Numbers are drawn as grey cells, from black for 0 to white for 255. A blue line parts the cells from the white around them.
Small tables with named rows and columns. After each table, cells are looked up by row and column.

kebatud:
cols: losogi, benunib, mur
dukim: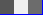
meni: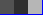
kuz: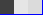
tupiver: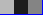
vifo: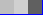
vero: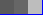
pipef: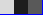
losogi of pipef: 218
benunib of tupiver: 28
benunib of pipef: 29
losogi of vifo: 190
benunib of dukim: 239
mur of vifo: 96
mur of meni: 182
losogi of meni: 82
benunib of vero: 102
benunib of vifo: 208
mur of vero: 189
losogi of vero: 90
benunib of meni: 47
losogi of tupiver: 185
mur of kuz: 219
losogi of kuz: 64
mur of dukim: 108
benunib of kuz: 230
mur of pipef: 89
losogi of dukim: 86
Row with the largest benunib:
dukim

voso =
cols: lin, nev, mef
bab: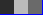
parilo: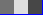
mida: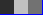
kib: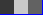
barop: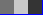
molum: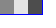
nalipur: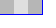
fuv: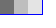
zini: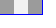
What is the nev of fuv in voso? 190
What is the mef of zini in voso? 155
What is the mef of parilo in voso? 71
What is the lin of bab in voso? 44
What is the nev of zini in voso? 242
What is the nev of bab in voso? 187
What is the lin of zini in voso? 157
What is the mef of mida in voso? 114
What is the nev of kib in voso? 201
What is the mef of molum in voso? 77
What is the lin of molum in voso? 135
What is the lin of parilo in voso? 114
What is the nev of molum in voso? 228
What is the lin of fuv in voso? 111
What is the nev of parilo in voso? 222
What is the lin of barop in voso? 114
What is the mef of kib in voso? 98
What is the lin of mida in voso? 45

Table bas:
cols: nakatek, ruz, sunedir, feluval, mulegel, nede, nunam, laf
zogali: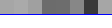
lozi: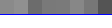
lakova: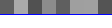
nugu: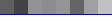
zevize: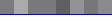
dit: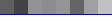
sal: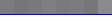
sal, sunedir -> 121
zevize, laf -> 139
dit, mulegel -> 149
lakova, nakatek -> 95
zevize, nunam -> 119
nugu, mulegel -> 149
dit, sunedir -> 147
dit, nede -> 100
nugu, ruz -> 67
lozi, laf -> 84
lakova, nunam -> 160
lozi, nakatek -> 138

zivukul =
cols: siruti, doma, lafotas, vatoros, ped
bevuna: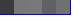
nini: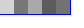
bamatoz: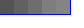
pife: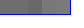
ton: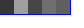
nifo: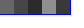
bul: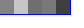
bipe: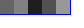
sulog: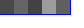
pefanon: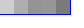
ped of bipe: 152
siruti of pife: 110
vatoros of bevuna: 97
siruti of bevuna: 59
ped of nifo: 57
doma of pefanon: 174
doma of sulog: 101
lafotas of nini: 169
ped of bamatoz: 132
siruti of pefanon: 206
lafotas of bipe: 30

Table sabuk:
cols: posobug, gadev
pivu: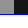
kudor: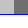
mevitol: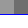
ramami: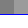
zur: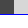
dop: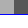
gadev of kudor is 111
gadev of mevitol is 110
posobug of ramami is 126
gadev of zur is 215
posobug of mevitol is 153
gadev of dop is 87
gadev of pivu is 21
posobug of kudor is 195
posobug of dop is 175
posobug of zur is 71
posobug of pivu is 147
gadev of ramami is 155
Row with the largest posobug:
kudor

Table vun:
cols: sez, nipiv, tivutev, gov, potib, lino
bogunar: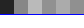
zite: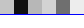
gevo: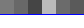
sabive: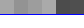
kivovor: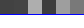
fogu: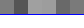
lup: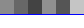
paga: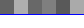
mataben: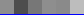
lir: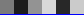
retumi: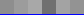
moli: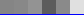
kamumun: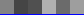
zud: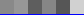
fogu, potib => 105
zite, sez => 197
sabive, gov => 170
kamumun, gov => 176
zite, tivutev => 183
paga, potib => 89

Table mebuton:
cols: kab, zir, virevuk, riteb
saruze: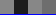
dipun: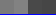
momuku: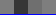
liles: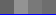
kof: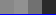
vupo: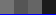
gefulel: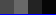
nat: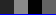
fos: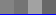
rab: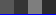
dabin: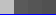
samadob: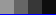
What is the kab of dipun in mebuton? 122
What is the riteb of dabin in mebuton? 81
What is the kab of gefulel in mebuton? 74
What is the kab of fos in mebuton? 131
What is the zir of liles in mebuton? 147
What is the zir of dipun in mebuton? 130
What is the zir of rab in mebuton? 53
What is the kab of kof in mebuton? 136
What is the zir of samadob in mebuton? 102
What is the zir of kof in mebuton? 145
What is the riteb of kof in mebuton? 42
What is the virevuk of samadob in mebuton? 55
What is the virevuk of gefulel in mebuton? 35
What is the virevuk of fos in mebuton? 162
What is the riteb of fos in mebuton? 104
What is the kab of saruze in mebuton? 135
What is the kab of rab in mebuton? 87

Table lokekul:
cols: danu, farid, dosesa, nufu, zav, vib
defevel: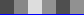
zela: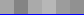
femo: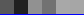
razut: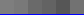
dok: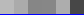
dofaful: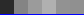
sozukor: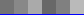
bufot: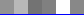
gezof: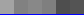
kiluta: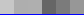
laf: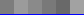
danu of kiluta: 199
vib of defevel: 145
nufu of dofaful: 176
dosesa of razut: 106
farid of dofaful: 132
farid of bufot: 184
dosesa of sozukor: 170
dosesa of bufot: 115
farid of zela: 132
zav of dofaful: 146
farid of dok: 171
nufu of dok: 135
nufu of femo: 114
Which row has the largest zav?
bufot

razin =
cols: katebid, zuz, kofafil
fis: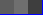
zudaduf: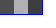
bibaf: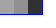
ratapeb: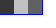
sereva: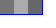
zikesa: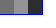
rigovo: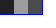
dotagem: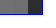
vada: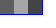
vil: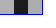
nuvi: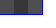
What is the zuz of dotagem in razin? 111
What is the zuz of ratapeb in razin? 193
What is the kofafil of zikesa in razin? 45
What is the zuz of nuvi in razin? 55
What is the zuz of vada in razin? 166
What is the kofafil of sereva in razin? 103
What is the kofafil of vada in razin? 68
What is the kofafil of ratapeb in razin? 97

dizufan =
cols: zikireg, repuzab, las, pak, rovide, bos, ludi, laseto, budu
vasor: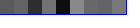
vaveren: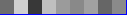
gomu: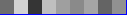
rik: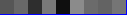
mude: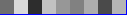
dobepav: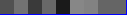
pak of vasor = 115
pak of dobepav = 104
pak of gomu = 191
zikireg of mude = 110
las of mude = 45
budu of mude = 181
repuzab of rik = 104
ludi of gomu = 165
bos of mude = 129
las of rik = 46
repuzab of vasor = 100
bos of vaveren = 137
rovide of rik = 15
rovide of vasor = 14
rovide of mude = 151
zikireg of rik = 86
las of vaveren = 56
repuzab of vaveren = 208
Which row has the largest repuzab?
mude

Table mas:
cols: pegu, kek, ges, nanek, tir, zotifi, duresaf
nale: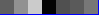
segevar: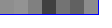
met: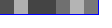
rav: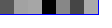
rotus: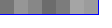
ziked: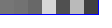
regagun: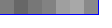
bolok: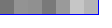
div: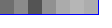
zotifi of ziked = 186
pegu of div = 111
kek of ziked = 114
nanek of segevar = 64
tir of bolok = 154
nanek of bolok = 121
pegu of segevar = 142
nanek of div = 145
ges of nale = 203
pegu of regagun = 125
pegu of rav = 88
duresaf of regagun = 138

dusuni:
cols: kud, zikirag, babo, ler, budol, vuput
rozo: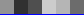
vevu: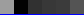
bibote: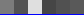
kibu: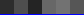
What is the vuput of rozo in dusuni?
108
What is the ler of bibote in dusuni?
70
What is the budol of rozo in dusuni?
181
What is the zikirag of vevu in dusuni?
2
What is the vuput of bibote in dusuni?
89
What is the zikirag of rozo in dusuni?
49
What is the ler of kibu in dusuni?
103
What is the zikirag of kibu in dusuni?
78
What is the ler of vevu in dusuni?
56
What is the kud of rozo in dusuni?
147
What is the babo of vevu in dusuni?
49
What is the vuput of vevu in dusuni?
84
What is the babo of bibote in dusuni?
223
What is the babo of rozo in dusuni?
79
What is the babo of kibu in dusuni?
36
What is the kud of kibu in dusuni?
45

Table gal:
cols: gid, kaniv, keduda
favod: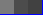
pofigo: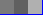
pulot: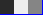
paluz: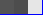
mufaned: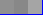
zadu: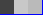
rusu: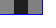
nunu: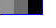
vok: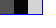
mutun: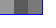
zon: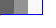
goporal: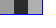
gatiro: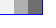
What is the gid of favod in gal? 123
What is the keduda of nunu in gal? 1
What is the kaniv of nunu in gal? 108
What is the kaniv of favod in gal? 76
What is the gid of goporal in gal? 157
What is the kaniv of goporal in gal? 43
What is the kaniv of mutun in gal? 90
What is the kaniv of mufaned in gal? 136
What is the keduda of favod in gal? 65
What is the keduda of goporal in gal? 175
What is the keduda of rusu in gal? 128
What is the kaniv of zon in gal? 148
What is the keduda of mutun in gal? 121
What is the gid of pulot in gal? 42
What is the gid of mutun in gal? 152
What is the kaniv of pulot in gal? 238
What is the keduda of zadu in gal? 186
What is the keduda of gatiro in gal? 110
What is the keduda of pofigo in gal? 176
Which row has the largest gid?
gatiro

